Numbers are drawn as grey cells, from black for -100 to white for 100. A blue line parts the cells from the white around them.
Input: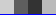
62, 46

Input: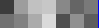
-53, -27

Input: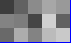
-52, 58

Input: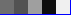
-14, 88

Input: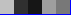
51, -6

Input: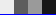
86, -82

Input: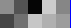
11, 22

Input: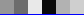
18, 62

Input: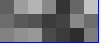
-25, -3
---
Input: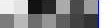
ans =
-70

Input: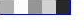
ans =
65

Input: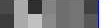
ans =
3

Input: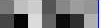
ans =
-34

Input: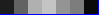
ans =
54

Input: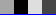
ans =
-45

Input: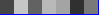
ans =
45

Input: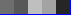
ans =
28
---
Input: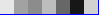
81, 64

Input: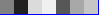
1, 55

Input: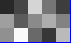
-69, 46

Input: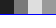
-75, 21

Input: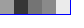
24, 84

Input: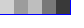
65, -55

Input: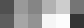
-37, -59

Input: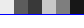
85, -82
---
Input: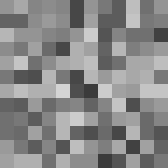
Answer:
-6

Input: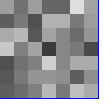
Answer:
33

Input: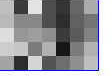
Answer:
50

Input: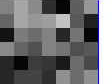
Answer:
13

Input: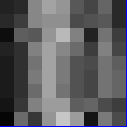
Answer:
-41

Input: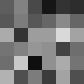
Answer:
-38

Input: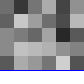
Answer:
-35
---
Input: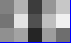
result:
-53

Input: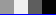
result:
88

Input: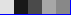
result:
-42

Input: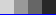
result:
20

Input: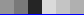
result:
71

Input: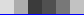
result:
-37

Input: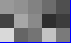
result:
2

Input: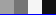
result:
-8

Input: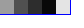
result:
-65

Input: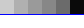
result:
6
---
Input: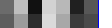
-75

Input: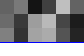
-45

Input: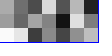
75

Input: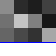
0

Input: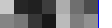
-13

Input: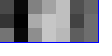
-48

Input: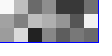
-33

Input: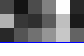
50

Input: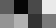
-43
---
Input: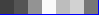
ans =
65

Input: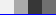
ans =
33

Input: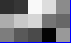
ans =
73

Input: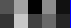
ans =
27

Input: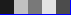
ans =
51

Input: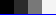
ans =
-6
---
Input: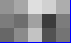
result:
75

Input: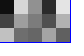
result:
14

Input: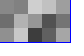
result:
62

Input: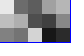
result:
-27

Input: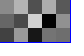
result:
-37

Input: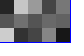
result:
21
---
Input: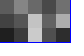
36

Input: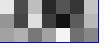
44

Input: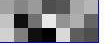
-21

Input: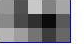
-30

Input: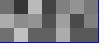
0

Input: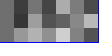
45

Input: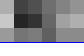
37

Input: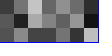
-85

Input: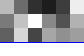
40
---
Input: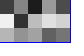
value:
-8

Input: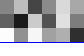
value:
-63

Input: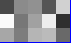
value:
-18

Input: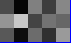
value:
21

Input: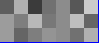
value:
38

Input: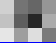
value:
-4

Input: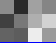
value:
21

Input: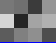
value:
-39
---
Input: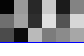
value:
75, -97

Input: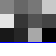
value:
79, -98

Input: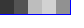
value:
65, -58

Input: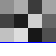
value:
73, -82

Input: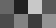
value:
57, -74

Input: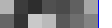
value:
58, -65
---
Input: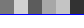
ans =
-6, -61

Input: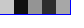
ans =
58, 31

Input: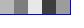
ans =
44, 22

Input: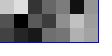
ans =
57, 28

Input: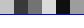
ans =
54, 23

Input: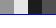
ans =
17, -37

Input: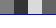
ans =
-1, -22
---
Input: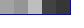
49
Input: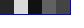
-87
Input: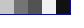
-36
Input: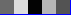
-98
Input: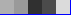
-62
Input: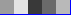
-55
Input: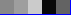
59
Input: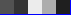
85
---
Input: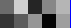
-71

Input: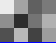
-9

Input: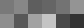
-26

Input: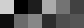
-77

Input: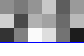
39

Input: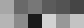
-7
